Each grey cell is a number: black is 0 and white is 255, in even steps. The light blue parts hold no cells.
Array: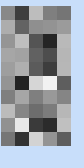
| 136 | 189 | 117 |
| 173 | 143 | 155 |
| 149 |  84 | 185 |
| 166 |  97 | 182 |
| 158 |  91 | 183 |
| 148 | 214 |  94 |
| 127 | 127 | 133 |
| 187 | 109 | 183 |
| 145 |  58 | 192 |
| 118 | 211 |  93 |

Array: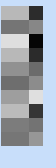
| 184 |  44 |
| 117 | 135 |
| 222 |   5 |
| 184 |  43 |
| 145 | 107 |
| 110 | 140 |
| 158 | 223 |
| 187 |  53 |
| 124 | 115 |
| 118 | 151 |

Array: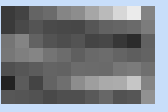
|  58 | 100 | 133 | 166 | 215 | 131 |
|  58 |  84 |  72 |  86 | 101 | 124 |
| 117 |  98 |  77 |  68 |  55 |  97 |
| 119 | 133 | 108 | 105 | 100 |  99 |
|  80 |  92 |  98 | 107 | 119 | 111 |
|  34 |  68 | 111 | 158 | 172 | 132 |
|  87 |  82 |  79 |  89 |  82 | 145 |

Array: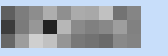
|  95 | 141 | 143 | 168 | 115 |
|  60 | 151 | 183 | 128 | 158 |
| 103 | 207 | 149 | 114 | 137 |

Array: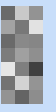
| 106 | 147 |
| 163 | 226 |
| 106 | 134 |
| 124 | 143 |
| 230 |  64 |
| 115 | 148 |
| 147 | 141 |

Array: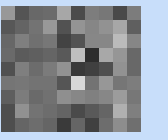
| 152 | 104 | 167 | 125 |  73 |
|  87 | 115 |  82 | 134 | 167 |
| 103 | 112 |  67 | 135 | 187 |
| 106 |  95 |  89 |  45 | 150 |
|  80 | 108 | 146 |  64 | 146 |
| 117 | 115 |  85 | 115 | 118 |
|  94 | 106 | 143 | 128 | 156 |
|  78 | 115 | 100 |  89 | 176 |
|  78 | 109 |  58 |  64 | 141 |

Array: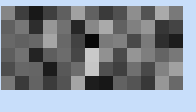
| 133 |  24 |  95 |  97 |  80 |  83 | 121 |
|  96 |  45 | 113 | 136 |  97 | 150 |  68 |
| 104 | 103 | 104 |   8 | 128 | 122 |  28 |
|  94 |  35 | 108 | 201 |  74 | 126 | 120 |
|  77 | 101 |  88 | 198 |  63 |  73 | 161 |
| 120 |  99 |  83 |  29 |  98 |  56 | 105 |

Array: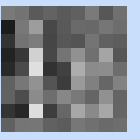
| 121 |  90 |  90 | 122 | 112 |
|  28 | 157 |  89 | 104 | 109 |
|  51 | 124 |  87 | 116 |  93 |
|  34 | 209 | 116 | 112 |  86 |
|  41 | 223 |  65 | 139 | 109 |
|  97 | 146 |  60 | 128 | 130 |
|  98 | 139 | 135 | 101 | 100 |
|  52 | 222 | 103 | 137 | 101 |
|  97 | 118 |  92 | 112 | 110 |
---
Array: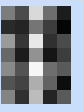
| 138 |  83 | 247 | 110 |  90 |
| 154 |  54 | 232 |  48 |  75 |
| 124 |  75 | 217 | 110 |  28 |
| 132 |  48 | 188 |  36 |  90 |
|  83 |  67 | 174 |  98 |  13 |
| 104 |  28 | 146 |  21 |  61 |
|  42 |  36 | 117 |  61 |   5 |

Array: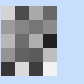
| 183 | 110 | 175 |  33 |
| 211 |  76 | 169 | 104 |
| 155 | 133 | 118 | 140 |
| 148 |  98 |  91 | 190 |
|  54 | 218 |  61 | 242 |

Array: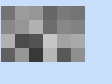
| 136 | 150 | 177 | 109 | 136 | 130 |
| 116 | 156 | 150 | 102 | 122 | 116 |
| 177 |  75 |  83 | 198 | 163 | 170 |
|  96 | 150 |  56 | 183 |  89 | 143 |

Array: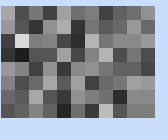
| 105 |  91 | 167 |  85 |  58 | 145 | 125 | 111 |  45 | 137 | 137 |
|  85 |  97 | 131 |  97 |  37 | 111 |  58 | 188 |  85 | 125 | 125 |
|  65 | 217 | 125 | 131 |  71 |  45 | 180 | 118 | 137 | 137 | 152 |
| 167 |  77 | 118 |  65 | 160 | 111 | 125 |  65 |  97 | 111 | 145 |
| 131 |  77 | 105 | 167 |  91 | 160 |  65 | 105 | 118 | 160 | 152 |
|  52 |  29 |  85 |  85 | 160 |  71 | 131 | 180 |  77 | 118 |  77 |
| 152 | 131 |  65 | 145 |  58 | 137 | 145 | 118 |  97 |  97 |  71 |
| 152 |  85 |  52 | 145 | 173 |  52 | 118 |  91 | 105 | 152 | 105 |

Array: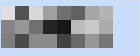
| 222 |  82 | 216 | 159 | 112 |  97 | 165 | 179 |
| 126 |  74 | 139 | 139 |  66 | 105 | 151 | 119 |
| 132 | 151 | 112 |  36 |  23 | 187 | 200 | 171 |

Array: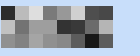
|  44 | 187 | 222 | 122 | 152 | 208 |  78 |  72 |
| 144 | 130 | 165 | 144 | 136 |  92 |  24 |  92 |
| 193 | 115 | 158 | 158 |  51 |  57 | 107 | 181 |
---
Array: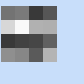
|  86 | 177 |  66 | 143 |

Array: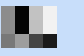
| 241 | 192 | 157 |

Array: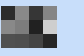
| 133 |  33 |  78 |

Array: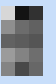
|  49 | 108 |  98 |

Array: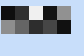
| 145 |  70 |

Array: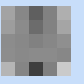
| 175 | 130 | 129 | 137 | 181 |

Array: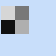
| 120 |  16 |
